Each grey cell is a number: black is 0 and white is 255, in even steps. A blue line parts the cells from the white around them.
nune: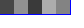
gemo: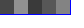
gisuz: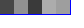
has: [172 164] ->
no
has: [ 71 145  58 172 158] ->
yes
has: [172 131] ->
yes
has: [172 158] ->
yes

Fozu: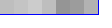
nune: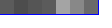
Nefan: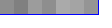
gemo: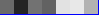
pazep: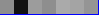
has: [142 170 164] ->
yes
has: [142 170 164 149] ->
yes
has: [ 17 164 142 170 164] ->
no
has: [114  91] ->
no
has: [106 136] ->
no
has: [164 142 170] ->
no
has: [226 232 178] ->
yes

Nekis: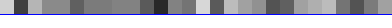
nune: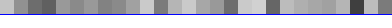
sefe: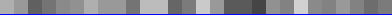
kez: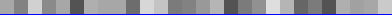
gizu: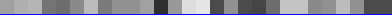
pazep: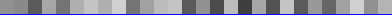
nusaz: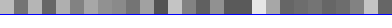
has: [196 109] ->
no
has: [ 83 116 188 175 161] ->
no
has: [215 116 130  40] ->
no
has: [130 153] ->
yes

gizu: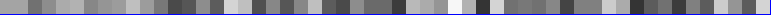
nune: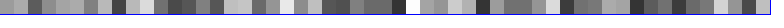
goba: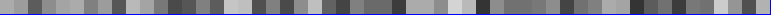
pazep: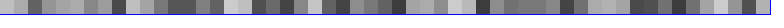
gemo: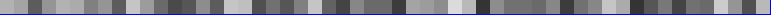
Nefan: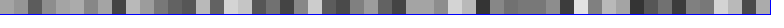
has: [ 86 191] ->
yes
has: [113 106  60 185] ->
no
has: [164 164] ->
yes
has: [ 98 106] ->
no

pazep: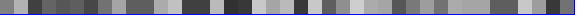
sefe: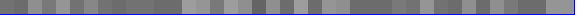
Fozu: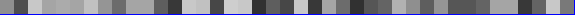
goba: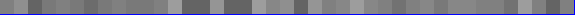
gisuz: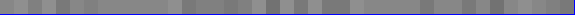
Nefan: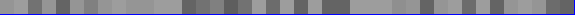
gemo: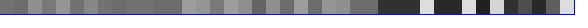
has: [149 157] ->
yes
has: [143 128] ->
yes

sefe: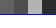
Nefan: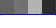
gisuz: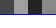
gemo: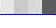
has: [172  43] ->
no
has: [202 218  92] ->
yes

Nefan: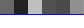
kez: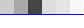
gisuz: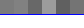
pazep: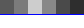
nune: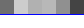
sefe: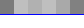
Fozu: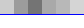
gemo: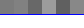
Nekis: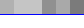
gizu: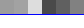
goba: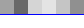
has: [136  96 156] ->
no
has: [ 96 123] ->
no
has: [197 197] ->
yes
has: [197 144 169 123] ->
yes
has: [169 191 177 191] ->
no
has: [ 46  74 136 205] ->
no
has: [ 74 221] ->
no

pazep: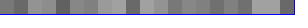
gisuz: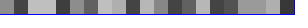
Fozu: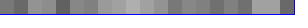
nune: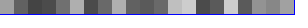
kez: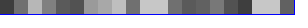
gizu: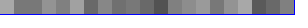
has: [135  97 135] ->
no
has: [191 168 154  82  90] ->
no
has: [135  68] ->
yes
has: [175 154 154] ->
no

